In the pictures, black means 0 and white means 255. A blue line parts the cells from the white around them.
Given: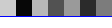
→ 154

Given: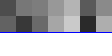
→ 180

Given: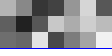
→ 150

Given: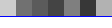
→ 127

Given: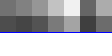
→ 241

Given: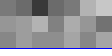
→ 121

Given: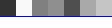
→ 79
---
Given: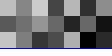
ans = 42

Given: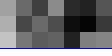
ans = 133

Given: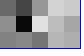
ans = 174

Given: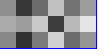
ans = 149

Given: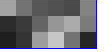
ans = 38

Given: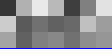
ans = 150

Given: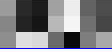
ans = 169
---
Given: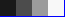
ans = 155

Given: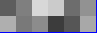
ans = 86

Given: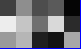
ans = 18

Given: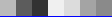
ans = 164

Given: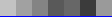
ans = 59

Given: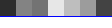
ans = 156

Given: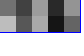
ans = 21
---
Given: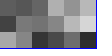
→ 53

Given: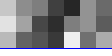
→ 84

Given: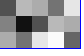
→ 230

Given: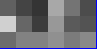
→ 130

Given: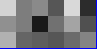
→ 94

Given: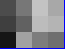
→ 125
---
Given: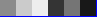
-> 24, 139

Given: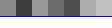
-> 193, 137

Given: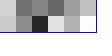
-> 192, 204

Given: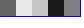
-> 128, 100

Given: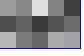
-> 63, 182

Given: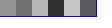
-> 91, 147

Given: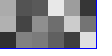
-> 54, 48

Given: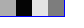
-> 125, 173
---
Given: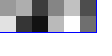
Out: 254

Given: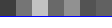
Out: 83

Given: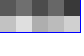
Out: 187

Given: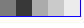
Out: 201

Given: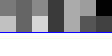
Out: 85

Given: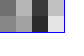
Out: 43
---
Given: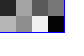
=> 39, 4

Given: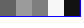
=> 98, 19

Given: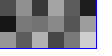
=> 78, 206

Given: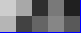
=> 205, 89

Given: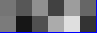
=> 117, 51

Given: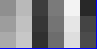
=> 143, 75
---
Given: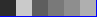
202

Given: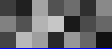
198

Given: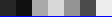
237

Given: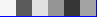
246

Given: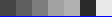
233

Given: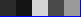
213

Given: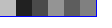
191

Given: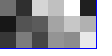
255

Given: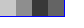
200
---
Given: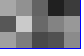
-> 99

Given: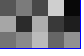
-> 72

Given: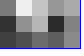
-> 196

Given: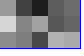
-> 29

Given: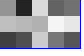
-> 218

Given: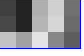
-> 175

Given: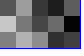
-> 56

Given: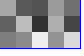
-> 83

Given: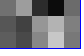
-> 44

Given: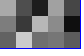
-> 29
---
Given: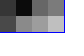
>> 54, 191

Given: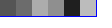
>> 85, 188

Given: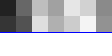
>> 34, 146

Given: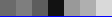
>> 107, 217

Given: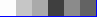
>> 253, 99

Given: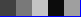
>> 65, 159

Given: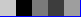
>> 203, 158

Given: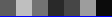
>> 93, 11

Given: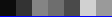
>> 12, 154
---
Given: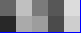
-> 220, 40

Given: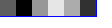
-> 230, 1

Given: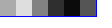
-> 222, 11

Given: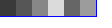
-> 219, 58

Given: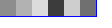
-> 220, 60

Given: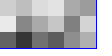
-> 234, 53

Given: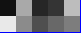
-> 233, 17
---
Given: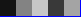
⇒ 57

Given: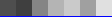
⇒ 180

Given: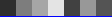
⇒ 228

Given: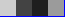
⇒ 155

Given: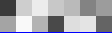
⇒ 200

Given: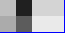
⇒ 212
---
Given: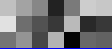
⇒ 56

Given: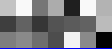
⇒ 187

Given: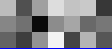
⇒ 119

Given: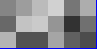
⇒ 112

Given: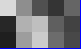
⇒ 66

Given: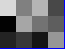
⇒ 94

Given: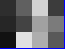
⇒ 123

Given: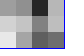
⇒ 190
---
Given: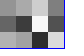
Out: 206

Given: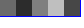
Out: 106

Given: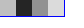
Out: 146

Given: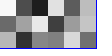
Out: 225

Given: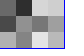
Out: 207

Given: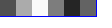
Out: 125

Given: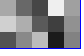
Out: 188
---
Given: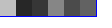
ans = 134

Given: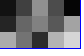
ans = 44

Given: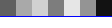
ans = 230

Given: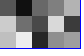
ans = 38

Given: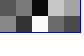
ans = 249

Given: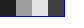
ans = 157

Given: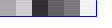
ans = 99

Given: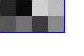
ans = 114
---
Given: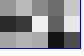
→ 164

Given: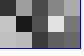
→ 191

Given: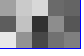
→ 231

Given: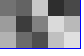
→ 178

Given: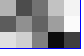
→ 223

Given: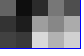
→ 65

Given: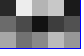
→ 167
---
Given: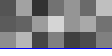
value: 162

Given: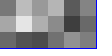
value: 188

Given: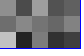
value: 75

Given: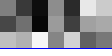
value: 57

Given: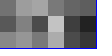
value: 157

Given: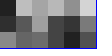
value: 190

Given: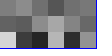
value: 140

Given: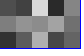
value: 65

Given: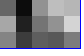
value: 12
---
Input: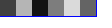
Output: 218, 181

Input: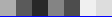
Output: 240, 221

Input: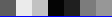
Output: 235, 194

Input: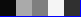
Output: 245, 170

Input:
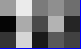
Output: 235, 214

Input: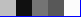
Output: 252, 191

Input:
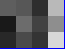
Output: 216, 185

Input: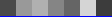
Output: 213, 176
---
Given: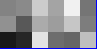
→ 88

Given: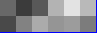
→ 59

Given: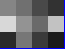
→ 147

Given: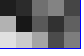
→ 23

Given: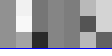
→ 248

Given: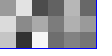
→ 138

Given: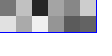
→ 193
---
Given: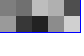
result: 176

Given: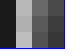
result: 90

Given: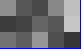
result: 87

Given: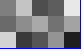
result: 114

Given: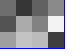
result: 130

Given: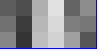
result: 126
